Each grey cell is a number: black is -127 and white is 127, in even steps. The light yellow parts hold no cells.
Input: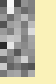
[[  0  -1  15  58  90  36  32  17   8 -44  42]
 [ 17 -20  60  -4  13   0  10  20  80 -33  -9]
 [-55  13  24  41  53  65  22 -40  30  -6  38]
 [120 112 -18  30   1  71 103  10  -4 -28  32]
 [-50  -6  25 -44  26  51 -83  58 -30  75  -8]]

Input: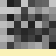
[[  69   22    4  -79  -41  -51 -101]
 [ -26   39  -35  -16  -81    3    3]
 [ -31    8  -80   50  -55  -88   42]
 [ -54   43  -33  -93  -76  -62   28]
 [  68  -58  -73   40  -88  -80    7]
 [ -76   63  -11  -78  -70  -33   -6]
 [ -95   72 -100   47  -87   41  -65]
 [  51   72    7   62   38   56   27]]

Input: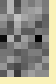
[[  -6   -2  -30  -27  -13   19  -14  -34   24  -15   11]
 [  18   39    7  -50   -4 -126  -45   -2  -24   27   10]
 [  -4   29   21   11  -35    3  -31   -2  -17   -4   30]
 [  15   21   38   -5  -35   33   13  -25  -28  -34    5]
 [ -54  -31   65   45   24  -52   26  -39   -1  -55  -70]
 [  54   54    4  -43  -36   49  -11  -12   30  -35   40]
 [ -21  -15   30    6  -20 -115  -45  -11   -7   22  -38]]

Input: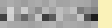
[[ 20   3 -99  46]
 [ 37  15 -47  33]
 [ 40  -4  67  38]
 [ 42  63  28  42]
 [ 36  48  34  43]
 [ 35  62  63  33]
 [ 50  35 -36  51]
 [ 34  55 -66  48]
 [ 44  12  68  40]
 [ 40  36  17  34]
 [ 29  75 -24  39]
 [ 37  33  15  40]
 [ 44  84  79  41]
 [ 37  28 -62  50]]

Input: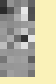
[[-28 -49 -46  32   7 101  10  21 -32  16 -11]
 [ 13 104  87  25  72 -75  94  25  32  25  22]
 [ -1  11  44  18  37 -20  53  23  28  24  23]
 [ 19 -44   5  12  -4  43  -7  20  33  22  31]
 [-66 -85  -1  20  28  20  61  24  -9  21  -1]]

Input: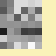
[[ 91 -27  71  12 -67  32  51]
 [ 81  41   1  21 -59  21 121]
 [ 91 -27  71  12 -67  32  51]
 [ 91  91 -34  20   2  37  91]
 [  0   9  45  18  27  36  18]
 [-20 -39  19  19 -98  78 -20]]
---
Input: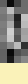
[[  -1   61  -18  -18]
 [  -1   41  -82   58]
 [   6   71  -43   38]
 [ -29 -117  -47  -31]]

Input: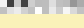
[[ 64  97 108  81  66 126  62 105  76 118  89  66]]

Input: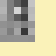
[[ 52  -2  85 -24  56]
 [ 17  12  20   0  21]
 [ 14  15  16  16  14]]

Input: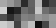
[[  81 -105  -90  -17  -32   71  -16  -35]
 [  77   61  -61   29   63 -112  -57   26]]

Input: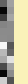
[[-121   23]
 [   4   10]
 [  12   10]
 [  57  -26]
 [ -52   34]
 [  79  -45]]

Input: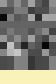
[[-48 -44  -3  -5 -64 -49 -49  -3]
 [-27 -27 -28 -27 -27 -28 -28 -27]
 [ 24 -24  12 -24  33 -36 -57  13]
 [  5  53  69   4 -50 -52  24 -45]
 [-53 -49   2   1 -73 -55 -53   2]]
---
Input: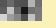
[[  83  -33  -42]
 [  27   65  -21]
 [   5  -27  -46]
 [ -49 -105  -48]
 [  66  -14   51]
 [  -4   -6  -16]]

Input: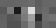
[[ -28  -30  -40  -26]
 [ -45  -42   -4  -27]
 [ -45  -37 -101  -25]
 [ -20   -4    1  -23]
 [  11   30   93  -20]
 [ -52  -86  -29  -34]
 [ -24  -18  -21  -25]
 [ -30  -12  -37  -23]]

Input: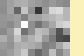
[[ 19  27  46  10  20  22  13  16]
 [ 29  18  24  29  11  26  35  32]
 [ 47  44  66  86  30  31 -25  43]
 [ 72  50  31 -14 125   3  69  47]
 [  6  44  49  17  15  37  18  33]
 [-23  34  66  61 -12  33 -73  25]
 [  1   0  25  52  16  48  25  15]
 [ 62   7  -4  13  40  55  86  25]
 [  6  39 -49 -44  75  66  91  15]
 [ 37  70 -57  16  86  55  54   9]]

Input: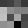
[[  16   65   60  -68]
 [  22  -51   13  -63]
 [-120   38    1  -40]
 [ -50  -60    0  -71]]

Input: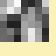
[[-21 -23 -36   9  60  26]
 [-27  -5 -95 -63 110  75]
 [-94 -59 -94 -66  67 121]
 [ 27  38  37  19 -53 -72]
 [102 105  25  33  27 -86]
 [ 41  33  13 -17 -34 -52]
 [-76 -88 -53 -50   8  78]]

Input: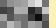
[[  -6   35  -62  -21]
 [  57  -41  -48   16]
 [  25   -8   47   27]
 [ -13  -13   44   34]
 [  33  -72  -88   73]
 [  20 -114  -52   97]
 [ -48  -26   70  -13]]

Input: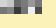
[[-10  83]
 [  4  70]
 [-70 -21]
 [-11  -5]
 [110  24]
 [-53  -7]]
